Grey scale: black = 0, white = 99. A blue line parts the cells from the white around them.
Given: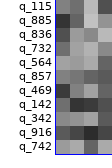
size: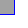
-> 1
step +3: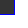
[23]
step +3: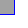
[66]
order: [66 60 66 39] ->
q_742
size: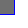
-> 1
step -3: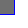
[40]
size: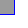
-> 1

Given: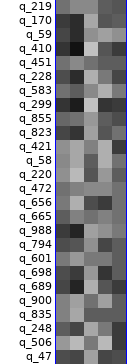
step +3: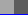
[68 39]
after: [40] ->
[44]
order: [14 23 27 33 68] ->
q_689

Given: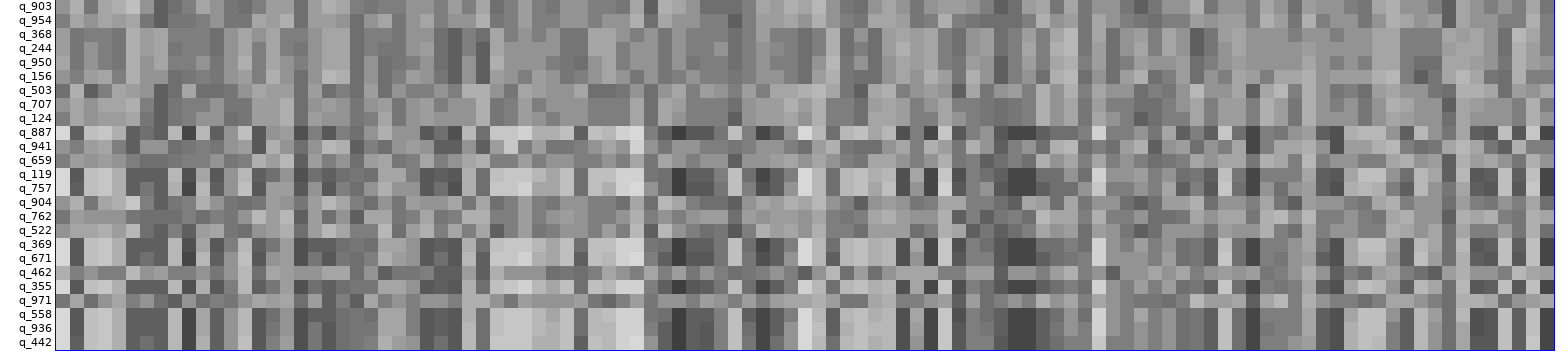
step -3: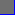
[40]
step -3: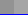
[54 61]
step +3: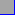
[67]
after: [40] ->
[49]
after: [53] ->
[49]

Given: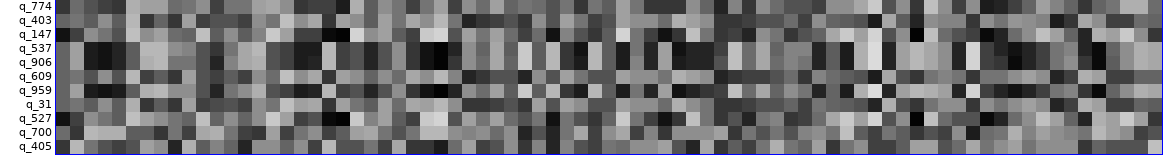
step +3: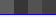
[39 24 35 28]
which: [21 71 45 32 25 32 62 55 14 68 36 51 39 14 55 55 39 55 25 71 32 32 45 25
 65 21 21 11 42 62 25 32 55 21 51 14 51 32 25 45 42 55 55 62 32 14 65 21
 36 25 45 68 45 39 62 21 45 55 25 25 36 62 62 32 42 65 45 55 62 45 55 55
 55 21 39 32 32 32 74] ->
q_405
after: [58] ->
[55]
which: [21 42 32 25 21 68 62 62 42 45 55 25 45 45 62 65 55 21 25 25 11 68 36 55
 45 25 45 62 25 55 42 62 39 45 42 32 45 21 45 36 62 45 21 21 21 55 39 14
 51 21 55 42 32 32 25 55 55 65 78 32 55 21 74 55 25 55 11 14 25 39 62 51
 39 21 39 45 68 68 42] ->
q_774
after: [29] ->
[32]
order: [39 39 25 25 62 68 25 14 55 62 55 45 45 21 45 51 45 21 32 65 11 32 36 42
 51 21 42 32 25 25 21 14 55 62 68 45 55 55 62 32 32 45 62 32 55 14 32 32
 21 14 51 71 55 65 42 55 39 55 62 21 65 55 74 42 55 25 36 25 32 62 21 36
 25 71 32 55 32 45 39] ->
q_609

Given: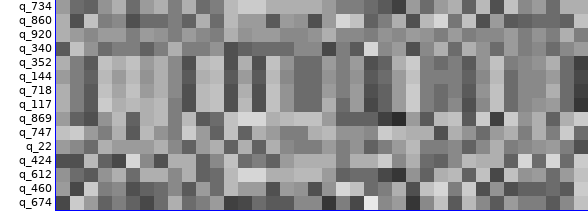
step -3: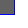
[35]
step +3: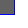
[41]
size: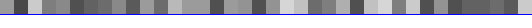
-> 38
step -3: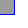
[57]
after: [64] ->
[75]
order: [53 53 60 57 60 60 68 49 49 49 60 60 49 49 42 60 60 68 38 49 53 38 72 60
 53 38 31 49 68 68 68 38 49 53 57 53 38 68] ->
q_22
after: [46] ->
[75]

